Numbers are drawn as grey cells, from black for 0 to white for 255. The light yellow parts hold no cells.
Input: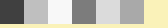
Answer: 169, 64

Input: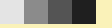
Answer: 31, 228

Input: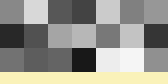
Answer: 151, 114

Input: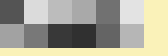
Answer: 227, 162

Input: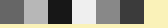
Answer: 59, 102

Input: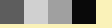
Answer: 9, 93

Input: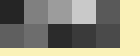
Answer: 89, 95

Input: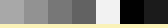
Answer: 27, 168

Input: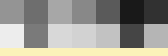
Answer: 49, 237

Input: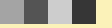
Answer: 54, 164
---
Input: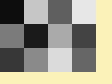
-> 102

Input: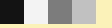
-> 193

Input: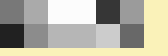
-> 104

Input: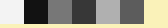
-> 92

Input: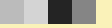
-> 133

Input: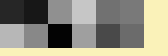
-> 107

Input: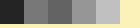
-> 192

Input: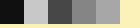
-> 167

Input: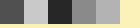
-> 179
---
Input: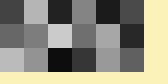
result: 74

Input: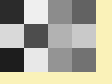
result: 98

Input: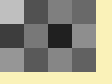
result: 105

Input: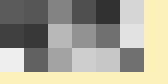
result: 214

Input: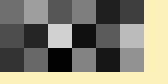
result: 62

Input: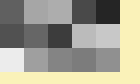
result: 37

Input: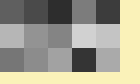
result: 60

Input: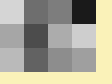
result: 26
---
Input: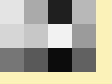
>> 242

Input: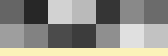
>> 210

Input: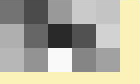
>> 41

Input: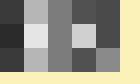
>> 124

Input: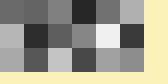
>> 94

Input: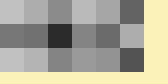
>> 43

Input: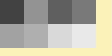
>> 95

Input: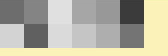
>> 224

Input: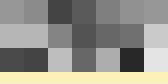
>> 132

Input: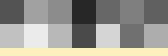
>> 140
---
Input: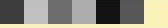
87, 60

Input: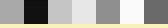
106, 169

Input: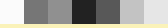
230, 251

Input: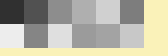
125, 237

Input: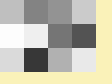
203, 218

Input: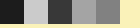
129, 28

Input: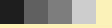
205, 30

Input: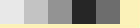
109, 232
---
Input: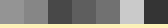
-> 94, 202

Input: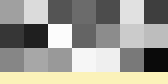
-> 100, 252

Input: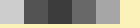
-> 60, 205

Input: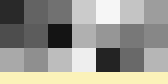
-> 176, 246

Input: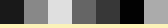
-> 101, 223

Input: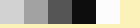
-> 85, 252

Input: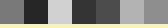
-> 52, 209

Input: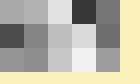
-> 190, 240

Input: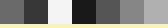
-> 25, 244
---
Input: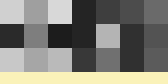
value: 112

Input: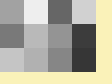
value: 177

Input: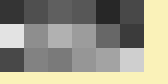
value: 150

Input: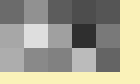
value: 129

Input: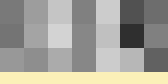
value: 205

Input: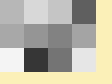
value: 55

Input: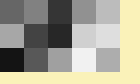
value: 160

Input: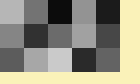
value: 202

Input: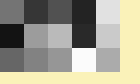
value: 150

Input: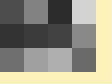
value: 159
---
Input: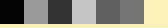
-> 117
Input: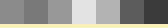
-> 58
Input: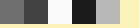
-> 184
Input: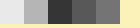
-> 116
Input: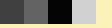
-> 209
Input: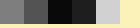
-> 209
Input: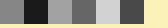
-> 73
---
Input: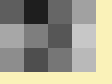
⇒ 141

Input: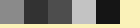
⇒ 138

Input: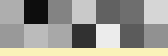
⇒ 153

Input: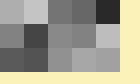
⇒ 90

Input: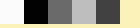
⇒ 251

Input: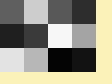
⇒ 227

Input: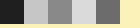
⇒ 31
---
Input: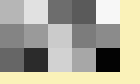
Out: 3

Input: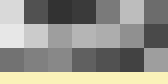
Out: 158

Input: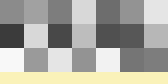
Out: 125

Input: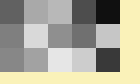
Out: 57

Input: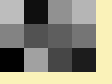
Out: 28

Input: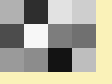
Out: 190
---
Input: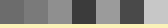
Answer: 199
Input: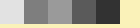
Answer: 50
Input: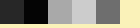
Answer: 110
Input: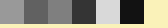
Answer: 18
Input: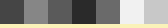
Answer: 200
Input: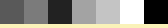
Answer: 1
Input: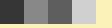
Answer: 208
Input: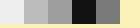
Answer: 122
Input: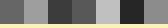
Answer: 140
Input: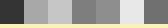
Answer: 113
